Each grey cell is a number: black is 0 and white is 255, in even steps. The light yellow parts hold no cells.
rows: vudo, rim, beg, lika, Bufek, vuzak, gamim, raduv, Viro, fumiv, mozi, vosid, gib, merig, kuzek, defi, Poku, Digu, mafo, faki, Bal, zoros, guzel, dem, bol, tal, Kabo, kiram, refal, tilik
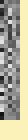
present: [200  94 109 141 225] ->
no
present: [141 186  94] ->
yes
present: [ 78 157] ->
yes
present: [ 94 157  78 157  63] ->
no

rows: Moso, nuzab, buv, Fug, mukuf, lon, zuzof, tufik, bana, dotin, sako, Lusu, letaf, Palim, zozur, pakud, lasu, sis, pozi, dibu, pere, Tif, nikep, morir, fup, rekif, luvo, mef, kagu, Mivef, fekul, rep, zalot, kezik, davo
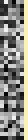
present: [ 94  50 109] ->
yes
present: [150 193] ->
yes

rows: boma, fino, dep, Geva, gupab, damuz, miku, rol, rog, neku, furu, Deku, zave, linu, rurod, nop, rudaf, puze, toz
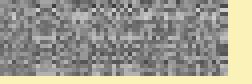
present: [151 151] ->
yes
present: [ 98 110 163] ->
yes
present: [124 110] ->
yes

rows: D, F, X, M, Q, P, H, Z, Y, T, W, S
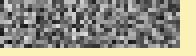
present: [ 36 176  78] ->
no
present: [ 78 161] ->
yes

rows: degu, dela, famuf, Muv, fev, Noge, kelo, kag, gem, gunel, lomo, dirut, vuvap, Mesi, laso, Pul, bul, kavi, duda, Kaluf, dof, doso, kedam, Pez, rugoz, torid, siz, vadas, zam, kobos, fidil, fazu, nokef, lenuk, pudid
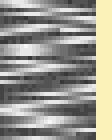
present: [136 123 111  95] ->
yes
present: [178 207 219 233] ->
yes

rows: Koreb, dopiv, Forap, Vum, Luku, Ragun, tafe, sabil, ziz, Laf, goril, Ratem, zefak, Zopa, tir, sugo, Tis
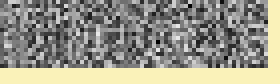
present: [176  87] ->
yes
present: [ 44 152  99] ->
yes
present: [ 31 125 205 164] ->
yes
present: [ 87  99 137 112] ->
no
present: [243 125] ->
no
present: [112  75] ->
yes

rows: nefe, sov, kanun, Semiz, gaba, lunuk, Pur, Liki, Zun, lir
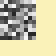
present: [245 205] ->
yes
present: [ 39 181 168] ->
yes
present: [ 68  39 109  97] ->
no

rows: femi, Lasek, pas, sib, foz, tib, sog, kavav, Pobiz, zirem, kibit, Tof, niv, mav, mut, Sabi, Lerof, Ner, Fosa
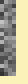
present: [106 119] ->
yes
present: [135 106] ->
yes
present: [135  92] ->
yes
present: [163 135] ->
yes
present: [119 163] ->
yes
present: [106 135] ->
no

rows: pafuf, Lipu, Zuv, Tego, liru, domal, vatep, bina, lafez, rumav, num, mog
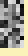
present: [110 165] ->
yes
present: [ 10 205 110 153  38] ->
no

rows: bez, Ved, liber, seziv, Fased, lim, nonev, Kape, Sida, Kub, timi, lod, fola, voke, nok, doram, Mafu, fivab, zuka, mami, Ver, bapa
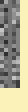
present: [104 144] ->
no
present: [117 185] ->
yes
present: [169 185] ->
yes
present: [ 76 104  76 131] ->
no
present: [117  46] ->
yes

